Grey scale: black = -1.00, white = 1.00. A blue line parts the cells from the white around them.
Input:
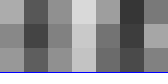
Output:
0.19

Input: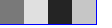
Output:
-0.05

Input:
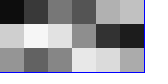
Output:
0.17

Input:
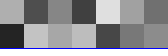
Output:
-0.72

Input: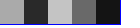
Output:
0.33

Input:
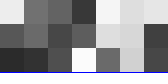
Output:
-0.66

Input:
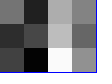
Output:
-0.49

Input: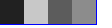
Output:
-0.74
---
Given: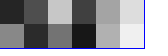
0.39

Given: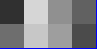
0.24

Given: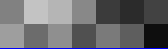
-0.26

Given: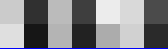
0.64

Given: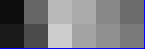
0.13

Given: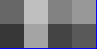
-0.47
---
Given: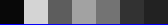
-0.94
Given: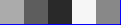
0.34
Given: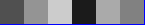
-0.37
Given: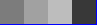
-0.03
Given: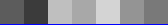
-0.28
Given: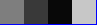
-0.01
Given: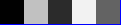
-0.99
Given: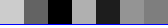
0.60
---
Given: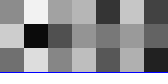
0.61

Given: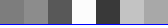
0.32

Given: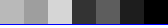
0.24

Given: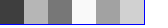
0.43

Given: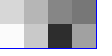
0.58

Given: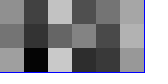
0.40

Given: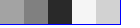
0.28

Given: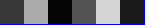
-0.35

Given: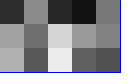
0.38

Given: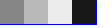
0.05
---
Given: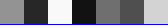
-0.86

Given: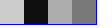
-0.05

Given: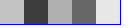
-0.19

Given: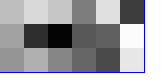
-0.02

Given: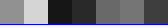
-0.68

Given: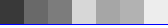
0.69

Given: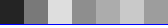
0.11

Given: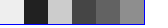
-0.46

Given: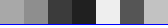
-0.75

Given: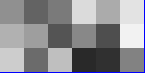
0.72
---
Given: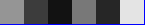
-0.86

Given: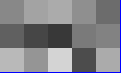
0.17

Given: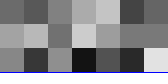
-0.85

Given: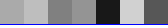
0.16

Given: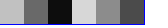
-0.90

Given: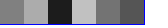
-0.78

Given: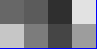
0.55

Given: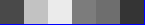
0.84
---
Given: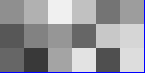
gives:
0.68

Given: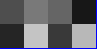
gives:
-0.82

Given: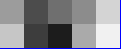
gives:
0.66

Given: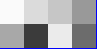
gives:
0.20

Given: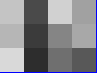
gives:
0.32

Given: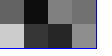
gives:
-0.11

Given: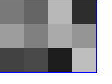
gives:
0.17

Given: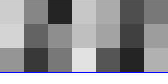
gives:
0.23

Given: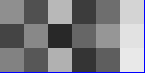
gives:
0.77

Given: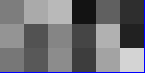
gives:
-0.74
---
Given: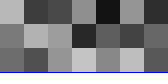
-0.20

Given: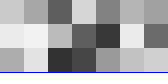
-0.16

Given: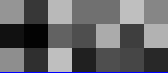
0.40

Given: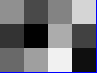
-0.49

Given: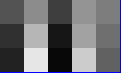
-0.13

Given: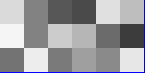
-0.53

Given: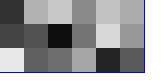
0.19
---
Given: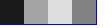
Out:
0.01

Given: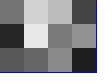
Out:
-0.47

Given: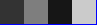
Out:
0.59

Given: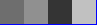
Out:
0.51

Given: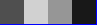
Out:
-0.81

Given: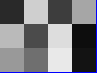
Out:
0.30

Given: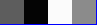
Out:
0.09

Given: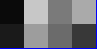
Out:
0.33

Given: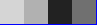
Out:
-0.12
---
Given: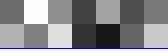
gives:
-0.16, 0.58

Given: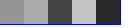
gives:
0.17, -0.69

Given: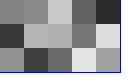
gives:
0.03, 0.26

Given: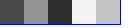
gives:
-0.43, 0.54

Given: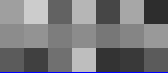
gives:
0.25, -0.29

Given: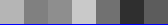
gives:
0.42, -0.28

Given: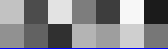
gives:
0.52, -0.07

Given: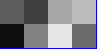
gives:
-0.27, -0.16
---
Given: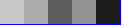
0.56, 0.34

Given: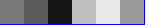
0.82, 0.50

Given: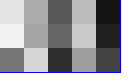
0.90, 0.79

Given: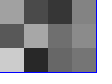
0.60, 0.31

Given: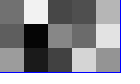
0.90, 0.78

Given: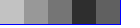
0.52, 0.19

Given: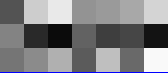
0.95, 0.83
